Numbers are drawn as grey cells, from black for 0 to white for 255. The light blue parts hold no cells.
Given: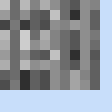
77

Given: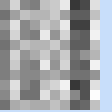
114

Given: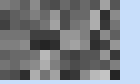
85

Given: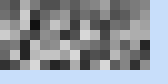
49

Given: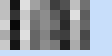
201

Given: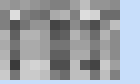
202

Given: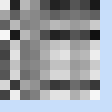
66

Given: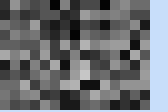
108

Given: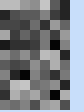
121
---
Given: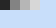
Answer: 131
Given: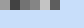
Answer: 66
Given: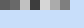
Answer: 105
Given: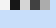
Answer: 23
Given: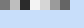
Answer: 190
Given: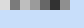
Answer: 123
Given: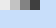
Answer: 195
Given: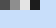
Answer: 142
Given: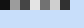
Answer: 156
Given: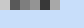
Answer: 89
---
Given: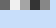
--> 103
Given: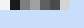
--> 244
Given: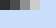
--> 46
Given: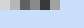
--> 213
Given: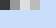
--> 56
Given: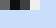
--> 101
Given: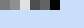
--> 122
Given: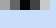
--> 165
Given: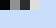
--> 5
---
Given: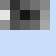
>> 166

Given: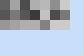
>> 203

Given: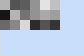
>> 53

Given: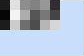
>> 214

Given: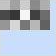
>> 97

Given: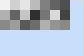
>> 137

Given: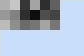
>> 118

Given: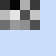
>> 79

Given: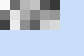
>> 216
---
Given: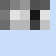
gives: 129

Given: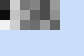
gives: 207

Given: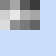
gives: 166

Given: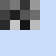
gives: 120

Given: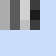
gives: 91

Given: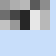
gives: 174

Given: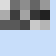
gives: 111

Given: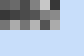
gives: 106
